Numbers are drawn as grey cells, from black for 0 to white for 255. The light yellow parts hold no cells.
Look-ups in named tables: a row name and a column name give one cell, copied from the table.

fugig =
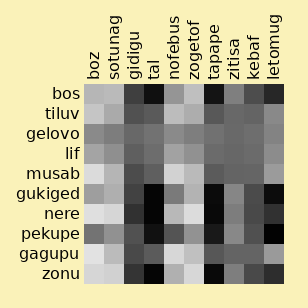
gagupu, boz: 226
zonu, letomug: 45
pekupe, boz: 115
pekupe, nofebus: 84
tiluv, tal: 90
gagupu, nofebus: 215
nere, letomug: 49
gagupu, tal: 91
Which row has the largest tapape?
gelovo

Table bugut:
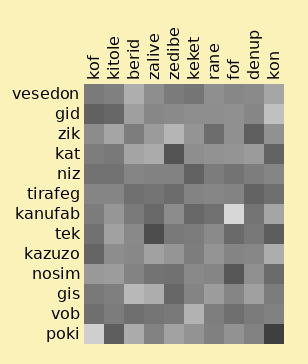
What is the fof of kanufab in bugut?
215
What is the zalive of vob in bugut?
117
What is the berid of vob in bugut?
111
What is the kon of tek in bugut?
93
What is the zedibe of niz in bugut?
130
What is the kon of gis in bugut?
124
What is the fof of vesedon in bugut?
135
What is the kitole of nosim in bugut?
156
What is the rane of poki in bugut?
128
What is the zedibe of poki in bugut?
162
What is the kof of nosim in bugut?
153
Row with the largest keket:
vob

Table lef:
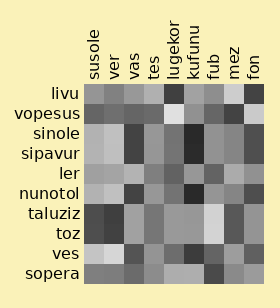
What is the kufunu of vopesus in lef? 145
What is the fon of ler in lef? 145
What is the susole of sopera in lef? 127
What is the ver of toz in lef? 65
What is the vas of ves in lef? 84
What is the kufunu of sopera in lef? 174
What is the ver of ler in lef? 164
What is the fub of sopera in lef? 74
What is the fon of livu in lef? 67
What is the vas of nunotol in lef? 67
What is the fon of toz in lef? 148

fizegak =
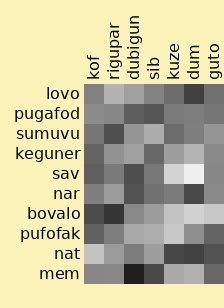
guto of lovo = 113
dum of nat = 66
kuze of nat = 71
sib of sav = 120
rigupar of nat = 155
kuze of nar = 123
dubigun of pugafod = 94
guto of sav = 135
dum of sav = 239
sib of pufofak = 173
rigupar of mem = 136
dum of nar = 73
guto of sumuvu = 149
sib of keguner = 103
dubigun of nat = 124
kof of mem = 135

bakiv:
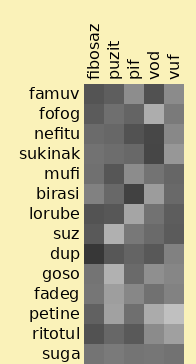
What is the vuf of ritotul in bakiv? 160
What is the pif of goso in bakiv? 106
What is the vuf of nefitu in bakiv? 136
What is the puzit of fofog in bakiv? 111
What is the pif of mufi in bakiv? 140
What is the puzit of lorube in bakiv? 87
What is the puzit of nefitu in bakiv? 103
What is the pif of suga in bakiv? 116
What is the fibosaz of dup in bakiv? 55
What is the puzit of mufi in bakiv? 86
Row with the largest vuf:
petine

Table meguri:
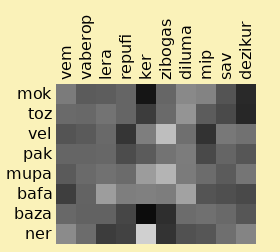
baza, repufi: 70
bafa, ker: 128
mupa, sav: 91
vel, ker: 126
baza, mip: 112
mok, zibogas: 102
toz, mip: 92
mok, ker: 21
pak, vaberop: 101
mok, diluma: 137
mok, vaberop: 91
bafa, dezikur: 73
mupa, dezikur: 117
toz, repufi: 101
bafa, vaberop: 99

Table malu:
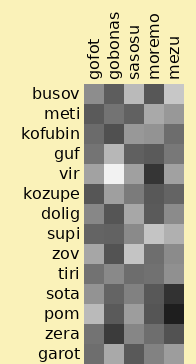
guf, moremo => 90
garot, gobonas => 169
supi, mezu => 176
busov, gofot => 141
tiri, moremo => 113
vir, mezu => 161
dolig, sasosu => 167
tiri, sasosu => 109
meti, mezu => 152
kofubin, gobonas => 80
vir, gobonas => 242
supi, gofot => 100
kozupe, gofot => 86
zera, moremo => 110
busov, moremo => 87
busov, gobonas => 93
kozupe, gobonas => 159
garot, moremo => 130
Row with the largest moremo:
supi

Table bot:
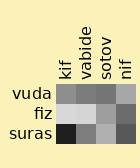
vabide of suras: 125
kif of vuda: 142
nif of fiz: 108
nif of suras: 88
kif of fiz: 216
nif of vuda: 167
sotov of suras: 176
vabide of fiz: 213
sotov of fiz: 158
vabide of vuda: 124
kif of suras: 31
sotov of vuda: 117
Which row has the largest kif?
fiz

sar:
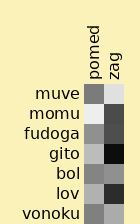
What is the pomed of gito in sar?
188
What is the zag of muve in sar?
224
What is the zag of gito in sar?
13
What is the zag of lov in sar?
44
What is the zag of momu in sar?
75
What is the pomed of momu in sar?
238
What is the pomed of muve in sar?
123
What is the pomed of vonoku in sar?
128
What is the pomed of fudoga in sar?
144
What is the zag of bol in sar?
144
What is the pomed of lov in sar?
177
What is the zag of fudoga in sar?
78
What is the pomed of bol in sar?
132
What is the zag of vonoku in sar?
171
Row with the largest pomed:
momu

